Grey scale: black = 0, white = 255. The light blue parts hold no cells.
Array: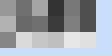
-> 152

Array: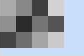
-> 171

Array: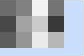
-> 108

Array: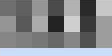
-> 111

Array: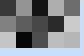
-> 56

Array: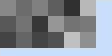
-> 136

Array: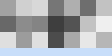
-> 162

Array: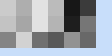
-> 203
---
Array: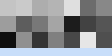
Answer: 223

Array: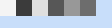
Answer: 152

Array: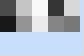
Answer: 216

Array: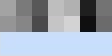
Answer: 177

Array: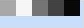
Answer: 8

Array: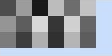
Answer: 109

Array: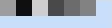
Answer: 108

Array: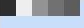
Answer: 93
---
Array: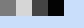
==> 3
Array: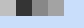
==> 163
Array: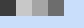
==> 109
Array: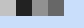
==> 103
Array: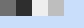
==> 190
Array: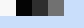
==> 113
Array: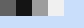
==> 240
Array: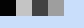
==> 158
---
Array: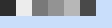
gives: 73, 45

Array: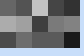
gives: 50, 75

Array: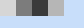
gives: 182, 214

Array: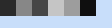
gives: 15, 42

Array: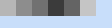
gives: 197, 182

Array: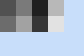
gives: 184, 108

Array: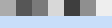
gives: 238, 171

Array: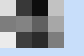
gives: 194, 235
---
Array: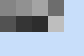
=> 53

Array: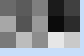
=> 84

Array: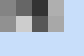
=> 205

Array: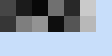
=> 126

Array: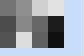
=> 136

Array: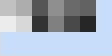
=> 215

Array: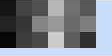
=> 54

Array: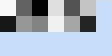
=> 151

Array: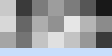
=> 102

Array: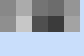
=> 199
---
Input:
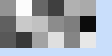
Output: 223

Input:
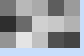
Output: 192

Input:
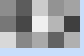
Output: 169

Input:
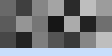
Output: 57

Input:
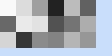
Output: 131

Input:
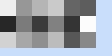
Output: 188

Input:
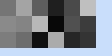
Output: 171
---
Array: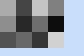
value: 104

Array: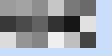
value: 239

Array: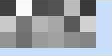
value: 161

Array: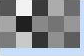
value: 52

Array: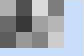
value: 153

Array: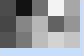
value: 188

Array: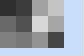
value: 120

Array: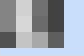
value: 195
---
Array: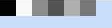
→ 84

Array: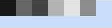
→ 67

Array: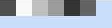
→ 79

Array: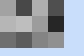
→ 72

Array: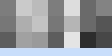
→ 71

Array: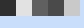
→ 74
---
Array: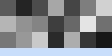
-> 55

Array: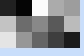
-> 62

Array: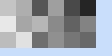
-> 118

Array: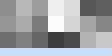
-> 179

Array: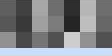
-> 144

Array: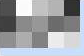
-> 236

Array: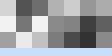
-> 49

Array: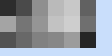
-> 156

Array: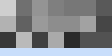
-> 82
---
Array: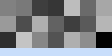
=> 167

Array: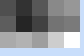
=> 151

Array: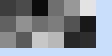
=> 227

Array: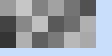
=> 81

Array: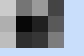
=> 68

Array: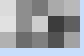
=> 185

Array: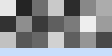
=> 172
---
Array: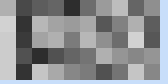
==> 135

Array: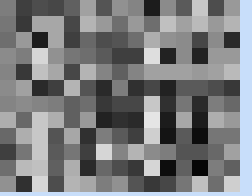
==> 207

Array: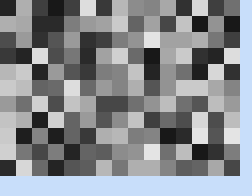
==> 71

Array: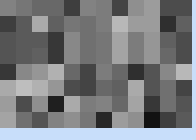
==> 90

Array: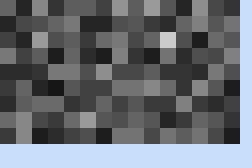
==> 29
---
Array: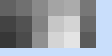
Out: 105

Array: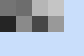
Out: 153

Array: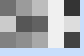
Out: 221

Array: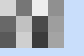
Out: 158

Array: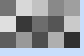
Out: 202

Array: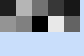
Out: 99
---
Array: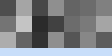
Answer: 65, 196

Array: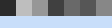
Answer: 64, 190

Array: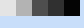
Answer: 78, 228

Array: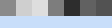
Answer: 125, 222

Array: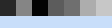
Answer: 92, 199

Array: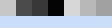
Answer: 4, 215

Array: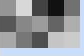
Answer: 156, 216

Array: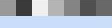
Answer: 180, 239

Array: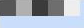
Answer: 59, 238
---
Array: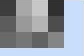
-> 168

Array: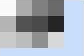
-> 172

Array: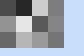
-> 39

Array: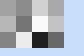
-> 140

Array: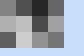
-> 80

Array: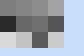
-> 133
